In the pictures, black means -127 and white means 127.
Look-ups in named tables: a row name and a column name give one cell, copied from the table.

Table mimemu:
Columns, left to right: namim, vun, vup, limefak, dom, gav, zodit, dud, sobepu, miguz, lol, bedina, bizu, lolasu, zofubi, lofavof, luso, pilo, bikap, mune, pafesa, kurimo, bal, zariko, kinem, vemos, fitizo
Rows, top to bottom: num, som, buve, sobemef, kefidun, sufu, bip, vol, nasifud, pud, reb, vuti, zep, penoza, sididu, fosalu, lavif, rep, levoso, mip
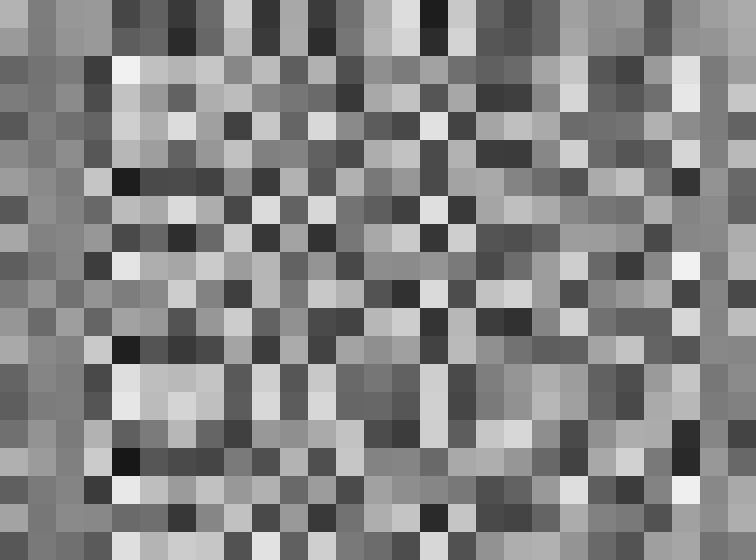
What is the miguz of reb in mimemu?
55
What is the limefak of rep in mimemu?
-68
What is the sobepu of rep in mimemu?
24
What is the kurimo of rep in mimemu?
-33
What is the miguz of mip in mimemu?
98
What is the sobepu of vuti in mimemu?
76
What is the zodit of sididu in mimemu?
84
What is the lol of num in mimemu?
40
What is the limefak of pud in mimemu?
-66
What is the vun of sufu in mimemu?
-6
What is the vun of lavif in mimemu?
27
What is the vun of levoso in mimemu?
-8
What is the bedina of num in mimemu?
-68
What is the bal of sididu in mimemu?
-54
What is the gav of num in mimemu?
-30
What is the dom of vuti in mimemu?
34
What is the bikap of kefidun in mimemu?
63
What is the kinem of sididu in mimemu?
56
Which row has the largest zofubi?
num

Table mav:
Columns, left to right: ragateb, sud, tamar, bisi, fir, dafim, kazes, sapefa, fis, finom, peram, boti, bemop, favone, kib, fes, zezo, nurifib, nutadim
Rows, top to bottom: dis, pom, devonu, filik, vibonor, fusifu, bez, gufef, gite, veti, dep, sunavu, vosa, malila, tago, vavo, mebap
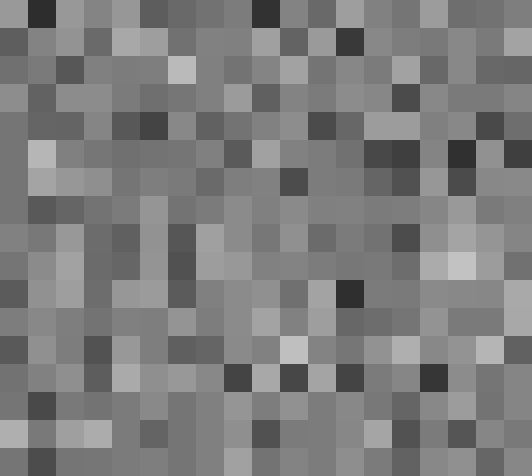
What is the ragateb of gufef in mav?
-10
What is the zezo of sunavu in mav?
-5
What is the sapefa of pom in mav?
1
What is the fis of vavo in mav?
15
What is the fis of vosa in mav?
10
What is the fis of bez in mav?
-1
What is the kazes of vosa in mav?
-32
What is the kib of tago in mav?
-26
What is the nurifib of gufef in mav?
-5

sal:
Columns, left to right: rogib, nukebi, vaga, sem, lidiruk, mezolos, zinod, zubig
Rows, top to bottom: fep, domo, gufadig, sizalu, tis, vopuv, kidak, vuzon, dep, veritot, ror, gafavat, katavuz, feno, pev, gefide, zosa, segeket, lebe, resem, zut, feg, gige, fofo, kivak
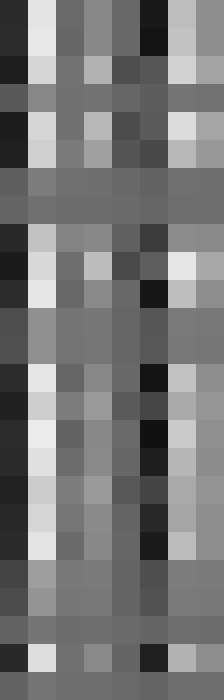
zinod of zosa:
54
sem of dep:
8
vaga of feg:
-8
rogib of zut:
-59
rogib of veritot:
-100
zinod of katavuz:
-7
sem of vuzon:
-19
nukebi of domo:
104
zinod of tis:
92
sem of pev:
25
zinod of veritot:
102
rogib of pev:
-94
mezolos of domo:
-107
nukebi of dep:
66
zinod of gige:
-17

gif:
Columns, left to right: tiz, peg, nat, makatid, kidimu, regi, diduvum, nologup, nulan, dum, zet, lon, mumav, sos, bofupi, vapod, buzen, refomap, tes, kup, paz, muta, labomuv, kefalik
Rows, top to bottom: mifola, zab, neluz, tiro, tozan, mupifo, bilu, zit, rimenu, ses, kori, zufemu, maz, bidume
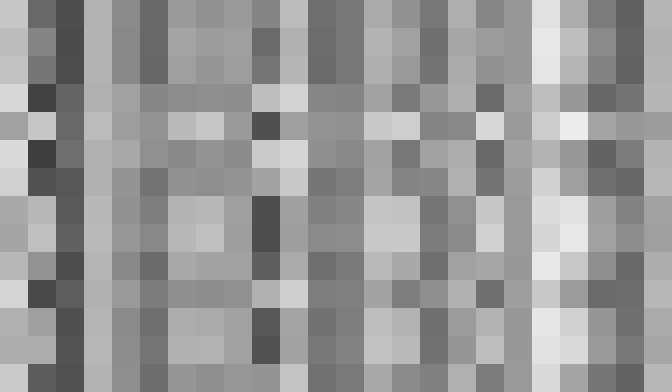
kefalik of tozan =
28
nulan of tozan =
26
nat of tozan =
-23
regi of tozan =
19
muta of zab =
10
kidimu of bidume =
14
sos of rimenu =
72
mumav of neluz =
-7
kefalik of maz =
38
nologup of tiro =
15
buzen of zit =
16
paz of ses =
72
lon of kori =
-2
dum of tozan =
-47
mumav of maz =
2

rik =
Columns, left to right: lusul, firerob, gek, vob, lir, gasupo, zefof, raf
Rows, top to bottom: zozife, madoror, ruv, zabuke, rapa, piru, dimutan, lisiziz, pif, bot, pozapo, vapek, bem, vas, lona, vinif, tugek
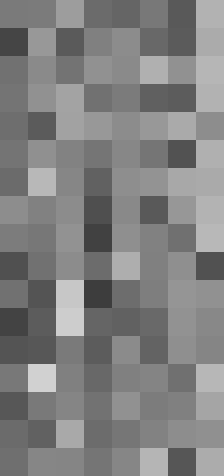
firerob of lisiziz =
1
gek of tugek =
5
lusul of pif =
-3
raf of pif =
56
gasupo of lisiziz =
-38
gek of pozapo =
71
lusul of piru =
-11
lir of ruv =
10
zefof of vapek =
18
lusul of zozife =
-5
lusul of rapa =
-17
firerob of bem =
-40
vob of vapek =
-26
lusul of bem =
-43
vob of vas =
-23
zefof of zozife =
-38

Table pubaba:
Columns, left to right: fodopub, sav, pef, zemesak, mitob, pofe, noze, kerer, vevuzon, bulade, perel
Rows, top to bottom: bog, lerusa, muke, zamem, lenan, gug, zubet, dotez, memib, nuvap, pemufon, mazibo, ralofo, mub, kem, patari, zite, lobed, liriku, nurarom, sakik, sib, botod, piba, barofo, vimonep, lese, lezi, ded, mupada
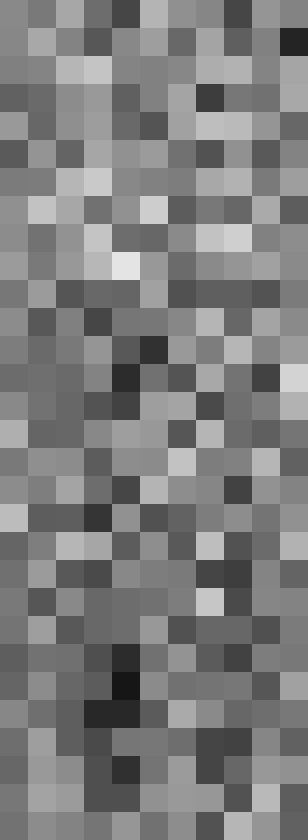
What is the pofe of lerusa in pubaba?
30
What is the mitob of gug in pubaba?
17
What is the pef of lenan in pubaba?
15
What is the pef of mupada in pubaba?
3
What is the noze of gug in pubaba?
-14
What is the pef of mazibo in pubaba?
0
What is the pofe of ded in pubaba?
17
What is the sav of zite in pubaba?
15
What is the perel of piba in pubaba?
-7
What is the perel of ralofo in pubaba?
27
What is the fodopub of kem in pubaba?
9
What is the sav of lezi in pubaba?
25
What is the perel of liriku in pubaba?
17
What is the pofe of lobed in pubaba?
52
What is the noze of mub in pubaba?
-43
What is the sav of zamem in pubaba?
-21
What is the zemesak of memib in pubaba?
68
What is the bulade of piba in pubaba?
-2
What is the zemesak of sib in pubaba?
-23
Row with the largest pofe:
dotez

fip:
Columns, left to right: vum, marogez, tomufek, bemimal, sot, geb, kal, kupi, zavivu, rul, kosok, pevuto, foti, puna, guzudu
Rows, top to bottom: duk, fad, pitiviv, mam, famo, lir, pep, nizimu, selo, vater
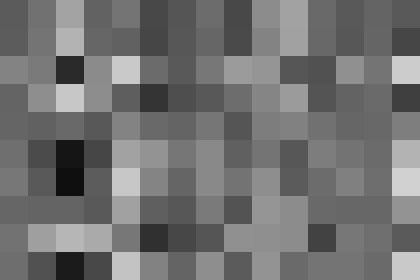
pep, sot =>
71
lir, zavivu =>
-31
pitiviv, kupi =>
-8
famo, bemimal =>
-39
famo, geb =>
-22
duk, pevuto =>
-22
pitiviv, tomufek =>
-85
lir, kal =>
-9
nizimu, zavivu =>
-44
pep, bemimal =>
-35
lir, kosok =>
-40
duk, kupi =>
-19
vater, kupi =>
14
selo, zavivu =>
16
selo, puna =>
-16

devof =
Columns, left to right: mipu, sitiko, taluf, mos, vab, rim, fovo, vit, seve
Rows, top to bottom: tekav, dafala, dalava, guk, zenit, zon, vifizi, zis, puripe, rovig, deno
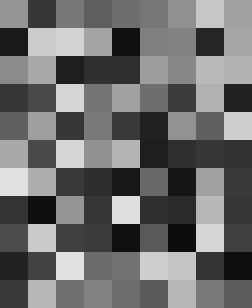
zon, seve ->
-78
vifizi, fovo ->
-105
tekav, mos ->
-33
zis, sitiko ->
-112
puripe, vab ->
-110
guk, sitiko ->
-54
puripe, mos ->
-68
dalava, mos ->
-79
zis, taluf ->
21
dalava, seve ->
50
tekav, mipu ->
21
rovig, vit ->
-76
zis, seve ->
-72
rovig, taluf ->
97
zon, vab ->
53
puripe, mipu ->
-52
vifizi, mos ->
-82
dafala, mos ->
36
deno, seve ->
-35
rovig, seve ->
-112

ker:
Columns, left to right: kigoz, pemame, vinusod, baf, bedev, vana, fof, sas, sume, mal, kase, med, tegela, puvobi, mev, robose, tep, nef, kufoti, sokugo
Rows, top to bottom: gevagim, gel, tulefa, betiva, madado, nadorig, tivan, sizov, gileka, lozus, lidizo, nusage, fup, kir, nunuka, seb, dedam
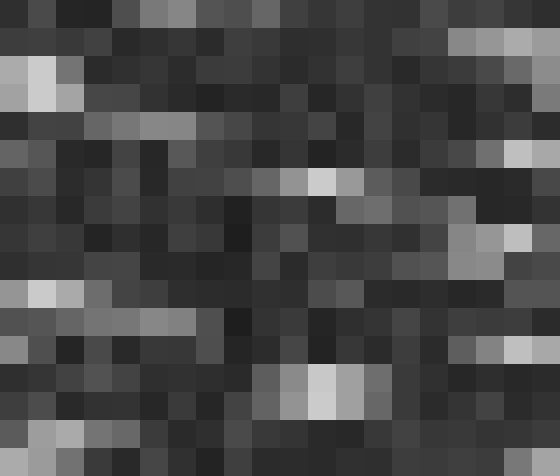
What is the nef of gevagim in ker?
-60
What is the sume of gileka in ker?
-97
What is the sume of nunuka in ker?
-60
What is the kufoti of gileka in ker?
62
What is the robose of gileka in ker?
-59
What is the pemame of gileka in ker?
-64
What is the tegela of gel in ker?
-72
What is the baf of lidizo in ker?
-18
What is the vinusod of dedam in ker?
-13
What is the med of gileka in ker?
-79
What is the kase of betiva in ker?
-65

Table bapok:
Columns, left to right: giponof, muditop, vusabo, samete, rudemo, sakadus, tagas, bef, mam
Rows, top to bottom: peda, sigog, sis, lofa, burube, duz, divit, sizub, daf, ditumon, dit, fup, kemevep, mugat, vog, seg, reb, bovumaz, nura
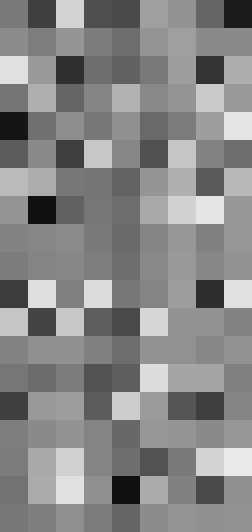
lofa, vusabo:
-26
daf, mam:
23
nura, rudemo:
-26
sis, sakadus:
-6
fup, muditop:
-59
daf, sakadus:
5
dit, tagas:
29
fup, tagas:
19
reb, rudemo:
-16
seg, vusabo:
19
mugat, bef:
36
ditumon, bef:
7
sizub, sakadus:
40
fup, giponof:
69
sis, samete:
-17
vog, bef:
-65
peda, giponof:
-5
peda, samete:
-48
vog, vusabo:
29
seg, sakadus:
23
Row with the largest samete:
dit

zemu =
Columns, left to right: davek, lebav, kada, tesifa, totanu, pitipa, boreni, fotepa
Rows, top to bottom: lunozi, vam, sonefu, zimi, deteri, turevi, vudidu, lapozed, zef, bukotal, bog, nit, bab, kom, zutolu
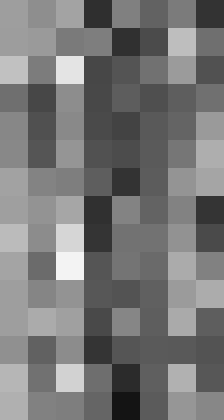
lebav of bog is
5
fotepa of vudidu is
37
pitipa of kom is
-32
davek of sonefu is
65
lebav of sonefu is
-3
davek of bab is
16
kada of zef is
86
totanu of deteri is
-60
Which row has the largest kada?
bukotal

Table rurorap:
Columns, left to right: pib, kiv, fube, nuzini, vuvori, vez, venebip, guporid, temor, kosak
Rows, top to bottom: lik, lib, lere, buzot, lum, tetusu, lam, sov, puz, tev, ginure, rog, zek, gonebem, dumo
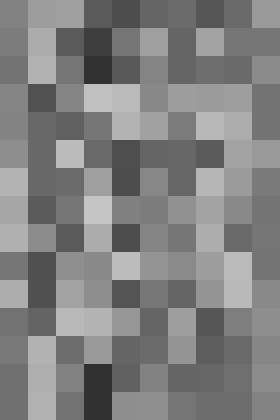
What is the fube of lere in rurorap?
-10
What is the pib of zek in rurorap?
-6
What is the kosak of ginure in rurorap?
9
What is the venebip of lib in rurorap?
-26
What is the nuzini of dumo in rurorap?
-78
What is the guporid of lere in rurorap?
-17
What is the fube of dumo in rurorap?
-13
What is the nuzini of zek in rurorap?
26
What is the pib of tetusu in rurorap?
14
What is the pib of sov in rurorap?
38
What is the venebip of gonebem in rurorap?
-26
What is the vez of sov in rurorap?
-3
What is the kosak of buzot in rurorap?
-12
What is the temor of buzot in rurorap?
30
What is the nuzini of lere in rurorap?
-77
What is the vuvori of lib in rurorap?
-10
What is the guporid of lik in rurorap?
-41
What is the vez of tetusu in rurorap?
-26
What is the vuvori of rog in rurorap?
22
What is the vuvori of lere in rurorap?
-38

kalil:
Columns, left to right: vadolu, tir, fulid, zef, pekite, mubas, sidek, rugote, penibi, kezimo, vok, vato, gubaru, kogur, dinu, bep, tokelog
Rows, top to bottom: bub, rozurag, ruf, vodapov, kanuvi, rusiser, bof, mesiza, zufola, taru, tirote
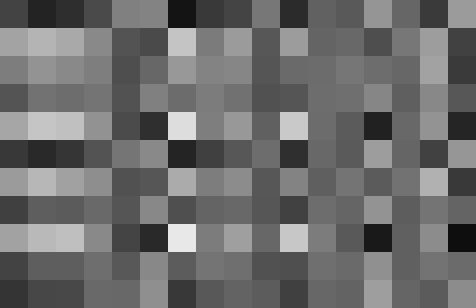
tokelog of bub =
27
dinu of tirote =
-26
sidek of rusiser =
-91
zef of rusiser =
-44
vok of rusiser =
-80
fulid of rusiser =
-74
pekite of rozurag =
-44
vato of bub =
-30
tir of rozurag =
52
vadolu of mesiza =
-63
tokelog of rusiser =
22
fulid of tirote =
-55
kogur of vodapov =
6
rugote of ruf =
3
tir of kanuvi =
69
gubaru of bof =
-11
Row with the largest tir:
kanuvi

